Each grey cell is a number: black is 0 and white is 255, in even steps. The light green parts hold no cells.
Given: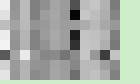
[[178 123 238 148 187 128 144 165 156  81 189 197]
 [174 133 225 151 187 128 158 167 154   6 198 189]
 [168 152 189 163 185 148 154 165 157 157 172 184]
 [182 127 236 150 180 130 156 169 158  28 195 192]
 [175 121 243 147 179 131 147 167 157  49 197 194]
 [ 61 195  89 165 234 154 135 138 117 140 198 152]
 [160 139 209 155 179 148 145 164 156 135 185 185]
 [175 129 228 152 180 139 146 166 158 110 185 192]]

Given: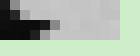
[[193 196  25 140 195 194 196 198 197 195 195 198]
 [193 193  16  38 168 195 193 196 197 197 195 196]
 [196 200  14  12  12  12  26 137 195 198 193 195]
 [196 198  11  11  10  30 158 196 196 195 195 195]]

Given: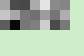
[[138 133 166  75  72 170 228]
 [117 174 197 167 120 112 156]
 [ 75 121  92   9 119 127 206]]

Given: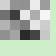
[[235 156 209 146 145]
 [173 245 112  61 232]
 [229 205 179 145 125]
 [ 68 199 144 164  42]]

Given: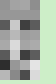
[[166 142 148 163]
 [151 151 151 151]
 [ 63  92  90 201]
 [157 161 160 184]
 [165 171 169 218]
 [ 62  93  90 202]
 [174 228  45 151]
 [ 76 218 183 137]]

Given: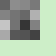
[[136 121 100 141]
 [104 177 131 116]
 [ 53 129 197 115]
 [ 83  66 169  87]]
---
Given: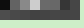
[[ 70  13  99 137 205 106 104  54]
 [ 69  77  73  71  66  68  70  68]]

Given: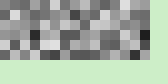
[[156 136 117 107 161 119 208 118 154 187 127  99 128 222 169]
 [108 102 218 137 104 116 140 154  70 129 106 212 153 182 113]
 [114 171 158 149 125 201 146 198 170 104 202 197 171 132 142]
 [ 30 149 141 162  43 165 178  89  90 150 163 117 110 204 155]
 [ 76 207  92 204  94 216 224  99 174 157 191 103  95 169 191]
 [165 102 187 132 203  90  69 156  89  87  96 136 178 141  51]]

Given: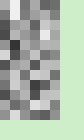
[[110 176 239 117 169 101]
 [128 121 239 125 159 175]
 [182  83 156 170 100 200]
 [166  75 182 153 129 233]
 [178 148  52 175 148 181]
 [137 213  81 147 194 117]
 [186  83 159 173  88 188]
 [115 144 201 117 206 197]
 [173 116 205 167  63  97]
 [194  79 144 180  80 190]
 [130 169 108 133 222 205]
 [145 145 218 146 109  95]]

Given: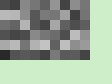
[[118  76  65 136 118  96 148  67 141]
 [116 185 182 140  87 122 118 161  64]
 [ 94 111 100 180  86  69 166  96  78]
 [145  81  70  76 137 118 108  78 188]
 [154 169 185 117 178 195  97 190 142]
 [ 68  41  83  89  83  67 121  90  92]]

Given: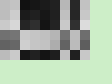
[[194 190 195  17  22  27  33 183  40]
 [200 189 205  27  32  23  32 192  38]
 [220 202 215  37  47  20  35 201  48]
 [110 113 117 202 197 192 181 114 189]
 [ 94  98 103 207 197 194 173  99 187]
 [200 187 202  23  33  20  30 193  32]]

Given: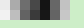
[[194 235 171 110  72  20 103]
 [199 242 190  99  58  23 100]]
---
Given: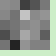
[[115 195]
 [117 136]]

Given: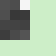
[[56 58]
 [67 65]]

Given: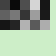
[[120  53]
 [ 36 178]]

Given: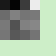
[[129 117]
 [ 82 129]]

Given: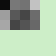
[[88 70]
 [69 84]]

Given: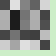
[[ 28 116]
 [ 28 125]]
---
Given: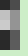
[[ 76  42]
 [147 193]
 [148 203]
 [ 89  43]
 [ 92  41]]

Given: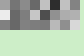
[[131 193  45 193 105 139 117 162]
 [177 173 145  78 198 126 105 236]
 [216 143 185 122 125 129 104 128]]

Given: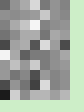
[[131 147 121 216 170 147 104]
 [136 146 200 155 148 140 144]
 [147 142 131 245 197 170 129]
 [156 168 118 173 171 140 115]
 [ 75 157 218  85 173 162  72]
 [167 142 124 123  96 169 243]
 [152 144 124 203 152 192 151]
 [144 133 153  79 135 118 152]
 [144 132 218  65 116 148  75]
 [183 159 182 181 140 207  27]]

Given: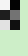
[[  3 244]
 [115  30]
 [ 16 226]]

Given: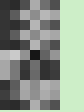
[[ 79 111 171  78  43  49]
 [166 183 141 173  92  53]
 [ 81 110 181  68  47  52]
 [167 177 138 172  93  54]
 [ 78 112 180  70  44  49]
 [149  99  22 146 202 186]
 [ 62  50 110  58 120 167]
 [ 59  49 105  52 121 167]
 [166 179 140 169  92  50]
 [155 171 144 165 100  62]
 [ 81 110 174  69  43  47]]

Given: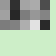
[[ 77 171 164  48 152]
 [132 151 125  39 161]
 [ 41 226 174 129 124]]
